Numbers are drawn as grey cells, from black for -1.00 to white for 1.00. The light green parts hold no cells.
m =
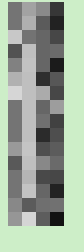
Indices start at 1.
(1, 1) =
-0.09
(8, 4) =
0.23
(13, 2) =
0.42
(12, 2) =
0.50
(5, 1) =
0.01
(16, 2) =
0.67
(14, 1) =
-0.09
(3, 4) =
-0.44
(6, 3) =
-0.64
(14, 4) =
-0.73
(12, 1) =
-0.30
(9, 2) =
0.50
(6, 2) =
0.50
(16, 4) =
-0.86
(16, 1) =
0.18
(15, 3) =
-0.13
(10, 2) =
0.50
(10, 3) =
-0.66
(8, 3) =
-0.20
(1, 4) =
-0.57

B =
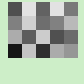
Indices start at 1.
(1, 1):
-0.38
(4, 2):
0.54
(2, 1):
0.00
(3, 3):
0.60
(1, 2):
0.77
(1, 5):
-0.05

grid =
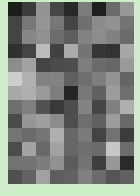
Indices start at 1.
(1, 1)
-0.77
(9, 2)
0.18
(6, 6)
-0.13
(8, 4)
-0.55
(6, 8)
0.15
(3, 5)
-0.27
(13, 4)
-0.26
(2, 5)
-0.47
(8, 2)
0.00
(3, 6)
0.02
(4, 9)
0.31
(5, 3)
-0.47
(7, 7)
-0.24
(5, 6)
-0.02
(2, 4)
-0.07
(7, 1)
0.32
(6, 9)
-0.21
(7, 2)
0.37
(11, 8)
0.56
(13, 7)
-0.16
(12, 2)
-0.10
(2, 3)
0.17
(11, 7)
-0.16
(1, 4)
-0.45
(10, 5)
-0.19
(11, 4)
0.27
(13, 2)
-0.22
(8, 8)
0.00
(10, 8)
-0.10
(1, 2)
-0.52
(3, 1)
-0.47
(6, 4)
0.03
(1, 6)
-0.03
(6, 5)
-0.25
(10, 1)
-0.08

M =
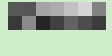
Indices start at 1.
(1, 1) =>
-0.32
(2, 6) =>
-0.40
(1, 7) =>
0.02

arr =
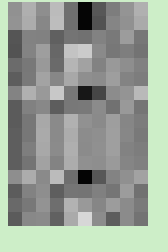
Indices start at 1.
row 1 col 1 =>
0.14
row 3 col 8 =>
-0.05
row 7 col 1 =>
0.03
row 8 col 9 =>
0.20
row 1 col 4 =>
0.47
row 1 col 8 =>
-0.02
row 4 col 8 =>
-0.07
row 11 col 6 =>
0.09
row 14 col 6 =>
-0.09
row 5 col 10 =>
0.01
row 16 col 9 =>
0.09
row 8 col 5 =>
-0.06
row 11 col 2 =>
-0.01
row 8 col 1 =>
-0.29
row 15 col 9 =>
0.09
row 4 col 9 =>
-0.01
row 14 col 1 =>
-0.28
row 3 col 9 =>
0.22
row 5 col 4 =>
-0.17
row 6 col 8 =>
0.24
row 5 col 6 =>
0.27
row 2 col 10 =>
0.33
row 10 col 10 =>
-0.05
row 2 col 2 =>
0.35
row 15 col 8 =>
0.22
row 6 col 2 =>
-0.05
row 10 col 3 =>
0.33
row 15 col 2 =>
-0.06
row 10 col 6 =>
0.10
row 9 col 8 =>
0.24
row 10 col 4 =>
0.08
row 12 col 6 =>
0.13
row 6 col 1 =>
-0.27
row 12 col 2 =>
-0.09
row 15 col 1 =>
-0.18

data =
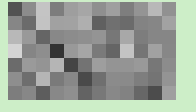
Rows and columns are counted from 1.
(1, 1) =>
-0.36
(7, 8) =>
0.07
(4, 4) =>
-0.60
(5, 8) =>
0.16
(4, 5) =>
0.20
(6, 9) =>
0.08
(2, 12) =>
0.27
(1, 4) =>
-0.02
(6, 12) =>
0.16
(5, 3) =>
0.16
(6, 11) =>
-0.09
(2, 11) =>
0.05
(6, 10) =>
-0.01
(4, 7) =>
-0.04
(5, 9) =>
0.16
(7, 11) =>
-0.40
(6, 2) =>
-0.14
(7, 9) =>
0.02
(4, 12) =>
0.06
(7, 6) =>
-0.22
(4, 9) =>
0.53
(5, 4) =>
0.42
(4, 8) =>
-0.21
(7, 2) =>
0.06
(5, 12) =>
0.10
